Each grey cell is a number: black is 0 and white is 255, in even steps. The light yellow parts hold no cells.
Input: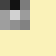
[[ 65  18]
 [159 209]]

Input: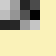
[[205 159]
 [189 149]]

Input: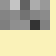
[[147 196]
 [132 139]]

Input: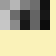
[[156 182]
 [196 108]]

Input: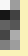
[[247 157]
 [ 22  65]]

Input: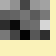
[[172 145]
 [ 94 100]]

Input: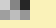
[[207 133]
 [159 189]]

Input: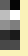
[[ 94   5]
 [190 255]]

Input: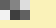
[[ 96 132]
 [242  62]]
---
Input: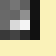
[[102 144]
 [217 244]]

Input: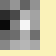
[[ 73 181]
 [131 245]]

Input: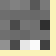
[[107 107]
 [ 74 117]]

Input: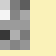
[[133 167]
 [155 154]]

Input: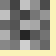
[[ 92  64]
 [ 84 177]]

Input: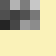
[[ 64  81]
 [ 70 155]]
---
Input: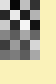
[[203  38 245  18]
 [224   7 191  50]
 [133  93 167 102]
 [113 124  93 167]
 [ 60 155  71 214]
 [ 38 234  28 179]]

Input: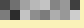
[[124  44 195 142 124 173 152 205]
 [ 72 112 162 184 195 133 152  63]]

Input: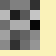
[[110 173 173   6]
 [ 99 128 128  48]
 [137  48 110 149]
 [161  78  99 137]
 [185  28  88 197]]

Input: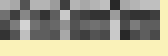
[[ 74 124 211 113  94 104 145  83 104 113 104 201  74 124  94  94]
 [ 51  83 191  94  94  83 168  74  62  83  74 201  40  74  94  74]
 [113  62 135  83  51  94 201  74  62  51  51 156  62  51  51  62]
 [180 168  83 180 180 156  62 180 168 180 191  40 168 180 191 191]]

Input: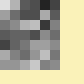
[[119 139 179 190  56 129]
 [149 149 170 200 129 139]
 [ 67  99 119 159 159 139]
 [170 129 109 149 190 119]
 [ 90  99  99  78 139 109]
 [223 179  90  78  35  67]
 [159 109  78  78 170  90]]

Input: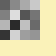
[[182  42 192 106]
 [ 96 137 170 201]
 [ 52 210 158 149]
 [128 221  85 117]]

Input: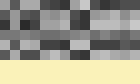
[[179  89 179 170  66  66  54 188 188  66  66  66  89  78]
 [161  89 170 170  78  66  54 161 200  78  54  66  78  78]
 [120 120 131 120 111 111 120 131 142 111 131 111  99 120]
 [ 89 152  89  78 152 142 161  78  54 152 161 179 142 170]
 [ 89 170  78  78 161 188 152  66  54 179 188 170 161 179]
 [ 54 152  42  66 161 161 179  66  54 188 188 188 170 200]]

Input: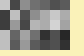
[[191 101 163 112  49  80  39]
 [191  91 153  91  71  80  49]
 [200  71 142 112 101  80  91]
 [ 61 191  80 142 172 200 172]
 [ 61 153  71 181 172 211 163]]

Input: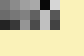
[[119 139 159 169   8 214]
 [ 35  56 149  75 192  66]
 [107 119 129  97 192  87]]
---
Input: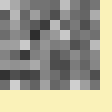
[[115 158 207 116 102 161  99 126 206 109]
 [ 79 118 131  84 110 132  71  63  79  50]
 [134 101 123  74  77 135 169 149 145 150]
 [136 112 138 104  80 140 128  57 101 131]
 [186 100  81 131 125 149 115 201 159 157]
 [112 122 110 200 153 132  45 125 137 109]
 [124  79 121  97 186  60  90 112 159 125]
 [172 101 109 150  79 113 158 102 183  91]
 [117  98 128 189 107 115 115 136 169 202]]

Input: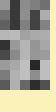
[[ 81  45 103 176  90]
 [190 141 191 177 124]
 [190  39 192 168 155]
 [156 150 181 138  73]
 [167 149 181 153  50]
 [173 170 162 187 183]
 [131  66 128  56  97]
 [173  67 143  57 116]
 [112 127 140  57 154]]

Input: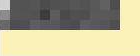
[[ 79  85  89  93  77  80  88  89  93  80  78 104]
 [ 87  89  90  79  80  74  92  61  82  84  85 139]
 [ 78  97  89  83  86  82  81  76  85  83  84 210]]

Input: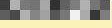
[[126  55 171 241 120  85 162 133 177  74  94]
 [ 91 118 177 125  98  49 167 116 121 177  62]]

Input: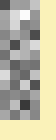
[[135 174 121 167]
 [139  57 189 131]
 [166 126 138 127]
 [ 81 205 108 172]
 [193 104 128 218]
 [115 122  95 156]
 [151 179 193 114]
 [217 179  76 158]
 [ 76 145 168 134]
 [143 130 214 161]
 [150 251 218 165]
 [195 157 159  76]]

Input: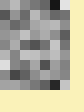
[[196  39  96 120 144 164 163]
 [134 150 168 141  97  71 138]
 [130 158  81 166 117 134 221]
 [150 189 169 191 194 133 181]
 [116 197 114  83 107 172 134]
 [ 93 143 172 153 192 160 149]
 [142 184 176 166 122 105 139]
 [114 104 141 184 107 148  86]
 [227  22 102 119 140 185 156]]
